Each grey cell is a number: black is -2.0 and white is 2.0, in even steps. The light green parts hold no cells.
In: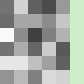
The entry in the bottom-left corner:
0.3
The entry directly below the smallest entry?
-0.4
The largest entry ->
1.9
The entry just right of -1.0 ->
0.0
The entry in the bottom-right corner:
1.3
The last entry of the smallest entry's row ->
0.8
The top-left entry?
-0.2
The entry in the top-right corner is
0.4
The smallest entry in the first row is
-0.8

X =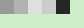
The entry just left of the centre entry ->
0.8
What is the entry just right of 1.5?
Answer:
1.2

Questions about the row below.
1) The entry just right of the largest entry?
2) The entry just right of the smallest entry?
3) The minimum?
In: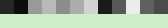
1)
-0.5
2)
0.4
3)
-1.8

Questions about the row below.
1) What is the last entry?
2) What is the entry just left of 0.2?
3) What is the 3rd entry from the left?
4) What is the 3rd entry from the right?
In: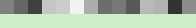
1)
0.2
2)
-1.2
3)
-1.0
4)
0.8

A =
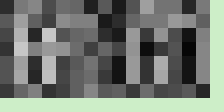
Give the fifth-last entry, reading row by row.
-0.3
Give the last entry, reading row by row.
-1.4
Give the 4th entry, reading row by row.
-0.8
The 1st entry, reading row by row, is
-1.3
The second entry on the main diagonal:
0.5
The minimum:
-1.9
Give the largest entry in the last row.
0.1
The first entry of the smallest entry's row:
-1.2
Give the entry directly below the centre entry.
-0.9
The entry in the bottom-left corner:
-1.1
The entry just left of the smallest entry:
-0.7
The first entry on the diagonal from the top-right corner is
-0.1
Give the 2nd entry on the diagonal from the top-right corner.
0.2
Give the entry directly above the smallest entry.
-1.7
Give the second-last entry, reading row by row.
-0.6
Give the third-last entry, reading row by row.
-0.8
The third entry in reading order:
0.1
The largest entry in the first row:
0.5
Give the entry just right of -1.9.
0.1
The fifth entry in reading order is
-0.3
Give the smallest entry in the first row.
-1.6

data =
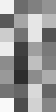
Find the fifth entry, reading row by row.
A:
-0.6
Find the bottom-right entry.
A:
0.1
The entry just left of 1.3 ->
-0.8
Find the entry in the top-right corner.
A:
0.3
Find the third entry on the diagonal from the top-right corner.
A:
-0.2
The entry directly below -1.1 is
-1.3
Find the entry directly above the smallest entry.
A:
-1.1
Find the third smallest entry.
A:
-1.0
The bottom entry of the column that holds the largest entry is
1.9
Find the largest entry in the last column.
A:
0.9

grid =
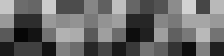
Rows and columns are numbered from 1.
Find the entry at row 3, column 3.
-1.7
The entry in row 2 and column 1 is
0.4
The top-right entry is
0.9
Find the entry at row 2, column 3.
-1.3
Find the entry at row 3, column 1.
-0.6
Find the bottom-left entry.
-1.6
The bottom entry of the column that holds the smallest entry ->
-1.0
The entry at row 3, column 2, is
-1.9
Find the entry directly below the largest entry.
0.6
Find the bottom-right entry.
-1.5
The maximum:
1.3
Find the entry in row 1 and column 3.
-0.4
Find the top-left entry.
1.1
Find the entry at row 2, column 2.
-1.3
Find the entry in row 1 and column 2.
-0.3
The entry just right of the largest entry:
-0.9

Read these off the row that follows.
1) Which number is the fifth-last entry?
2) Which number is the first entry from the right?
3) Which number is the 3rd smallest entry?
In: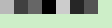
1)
-0.4
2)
-0.7
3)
-1.0
